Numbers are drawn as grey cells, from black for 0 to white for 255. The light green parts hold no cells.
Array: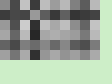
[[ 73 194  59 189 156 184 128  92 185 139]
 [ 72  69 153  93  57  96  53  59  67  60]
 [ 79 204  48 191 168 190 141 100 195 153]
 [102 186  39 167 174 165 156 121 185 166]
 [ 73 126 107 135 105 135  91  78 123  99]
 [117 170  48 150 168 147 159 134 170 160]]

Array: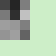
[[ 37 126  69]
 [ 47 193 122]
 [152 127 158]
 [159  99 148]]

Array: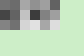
[[108 167 145 159  98 115]
 [ 99 194  60 130 159  69]
 [113 213 225 167 221 131]]

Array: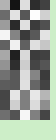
[[ 20 222  45  65 179]
 [226  87 253 208 107]
 [ 42 224  59  80 156]
 [132  58  89 227 244]
 [240  96 223 198  97]
 [ 32 217  60  65 168]
 [ 46 205  69  85 147]
 [ 88 220 133  59 113]
 [ 89 224 102  67  92]
 [229 126 231 182  69]
 [207 127 219 142  73]
 [ 83 246 128  69 111]]

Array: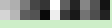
[[175 123  70  52 255  95  36 134  84  19 189]
 [183  94  83   9 238  56  24 115  78  34 213]]

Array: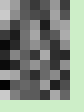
[[157  86  57  88 151  60 192]
 [141  90  75  67 163  83 202]
 [ 62 105 149  28 151 163 152]
 [ 28 114 166  63  90 172  58]
 [ 40 112 144 107  49 141   9]
 [133  94  53 170  45  39  42]
 [ 39 113 147 104  51 144  11]
 [165  85  45 106 138  45 179]
 [ 90 103  90 158  30  78   3]
 [127  92  91  53 168 101 202]]

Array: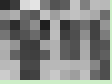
[[ 59 217 228 124  83  92 196 127 187 184  37]
 [174 103  88 194 158 183 193 182 170 108 159]
 [ 44  98 142  30 185  44  83 111  66 149  87]
 [ 70  83 106  62 189  62  78 142  66 124 117]
 [149  62  59 165 177  92  81 168  77  84 176]
 [ 98  65  63  88 180  94  79 171  79  95 173]
 [188  73  72 183 184 184 179 180 135  76 185]
 [186  61  65 184 200 171 158 191 104  78 204]]
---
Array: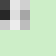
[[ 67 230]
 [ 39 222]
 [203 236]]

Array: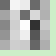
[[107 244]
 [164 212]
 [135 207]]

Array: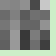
[[136 133]
 [107 128]
 [118 142]]

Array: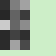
[[ 48 126]
 [ 39  99]
 [203 102]]

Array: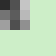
[[ 44  81]
 [116  92]
 [159  79]]

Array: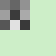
[[125 102]
 [159  59]
 [ 86 225]]
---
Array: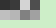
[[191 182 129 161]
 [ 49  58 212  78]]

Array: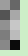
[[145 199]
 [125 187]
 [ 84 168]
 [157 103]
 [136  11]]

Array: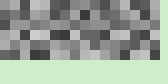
[[163 183  69 204 193  69  58 193 100 100  69 183 193  91  69 193]
 [151 172  80 193 183  91  80 132 142 110  80 132 183  80  91 172]
 [ 80 151 151 121 132 151 142 110 132 142 142 100 110 142 151 121]
 [172 132 163 110 121 163 142 132 172 100 142 132 110  91 151 100]
 [100 121  91 163 151  80 110 163  58 151 100 110 151 172  69 163]
 [100  91 172  58  69 183 172 121 183 193 163 132  69 183 193  69]]

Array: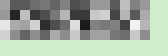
[[230 171 162 209  46  78 109 221  27 129 120 129  68 241 181]
 [209 141 100 141 100 171 141 200 120 162 162 120 109 200 141]
 [162  89  89 109 120 100 129  78  89 152 152  89 191 129 152]
 [152  37 191  57  78 120 181  57  57 200 209  68 181  89 171]]

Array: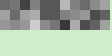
[[151 139 151 205 139 117  56 172  76  97 161]
 [107 117  66 129  87  87 184 129 107 139 161]
 [161 107 161 172  87  87 129 139 151  76  97]]

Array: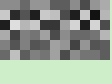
[[ 30 222 182 201  54  54 161 212  30 212  75]
 [105 191  93 128 116 161  75 140 116 116  93]
 [140 140 105 149 149  93  93 140  75 149 171]
 [128  84 128  84  93 161 149  66 149  84  93]
 [171  66 128 116 161  75 140 105 105 116 182]
 [201  42  84  30 201 191  75  30 201  18 182]]

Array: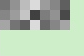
[[134 156 197  64 125 146  73]
 [116 146 188 219 156 134  95]
 [165 116  95 219 105 134 165]]

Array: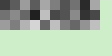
[[114 138 103  32 191  72  83 138  51  72]
 [156 126 179 213 103 191 126 103 147 191]
 [ 63  92 156  92 167 126  83 114  42 167]]

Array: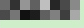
[[ 74 118  17  29  96 128  62 168]
 [107  50 149  96 191  38  74 137]]
